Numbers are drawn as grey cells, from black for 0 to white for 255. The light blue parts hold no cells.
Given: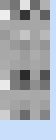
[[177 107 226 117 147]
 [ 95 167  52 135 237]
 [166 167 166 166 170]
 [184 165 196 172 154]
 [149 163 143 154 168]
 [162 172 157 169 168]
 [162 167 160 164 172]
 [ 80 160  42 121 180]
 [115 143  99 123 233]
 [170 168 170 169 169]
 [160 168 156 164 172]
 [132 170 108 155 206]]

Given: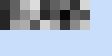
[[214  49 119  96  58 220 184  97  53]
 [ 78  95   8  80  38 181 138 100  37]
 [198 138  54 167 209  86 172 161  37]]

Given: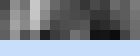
[[123  92 106  62  73  54  73  85 104 152 199 115 141  70]
 [116  92  85  54  54  70  74  80  87 138 197 133 154  88]
 [110  88  59  44  37  85  80  78  71 115 185 137 163 101]
 [108  66  12  21  19  94 113  72  60  32 118  80 148  96]]

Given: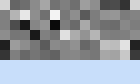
[[212  51  76  73 142 158 111 127 114 166 139 110 101 213]
 [131 124 150 147 125  90 142 120 243 112 142 231 180 128]
 [125 136 108 111 124 169 106 126  10 149 134  24  77 128]
 [140 127 125 128 181 147 172 224 114 128  25 120 118 141]
 [ 34 226 188 192 118 103 145 133 138  91 119 141 156  31]
 [ 58 200 163 167 119 125 135 134  98 106 117 104 127  53]]

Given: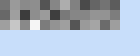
[[ 92 115 101  74 129 173 134  84 142 138 154 117]
 [125 147 148 134 134 121  62 155 142  60 159 104]
 [158 107 165 154  85 159 147 124 245 137 198 159]]

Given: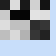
[[ 19 209  24 220  30]
 [222 227   5   6 202]
 [ 54  45 193 192 221]
 [ 34  54 178 217 190]]

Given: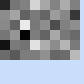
[[128 172 131 167 212 129 118  37]
 [ 55 135 156 101 122  98 164 140]
 [142 129  77 142 120 234  99 137]
 [105 120 168 100 125   4 149 118]
 [122 181 140 173 225 115 122  18]
 [185 108 103 144 125 125  90 107]]
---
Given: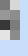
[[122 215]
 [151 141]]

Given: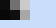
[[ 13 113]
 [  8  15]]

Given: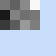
[[119  97]
 [ 25 130]]

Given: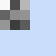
[[248  77]
 [100 141]]

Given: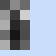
[[ 76 138]
 [151  60]]

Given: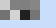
[[205 128]
 [115 211]]
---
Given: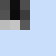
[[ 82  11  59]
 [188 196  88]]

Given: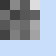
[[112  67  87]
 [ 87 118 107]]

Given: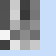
[[ 82 210  56]
 [ 82 176 118]]

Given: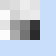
[[250 211 230]
 [227 155 126]]

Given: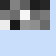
[[123 109 246]
 [236  24 150]]

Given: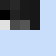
[[  1  34  25]
 [225  74  85]]

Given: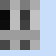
[[  8 189  52]
 [ 13 189  63]]
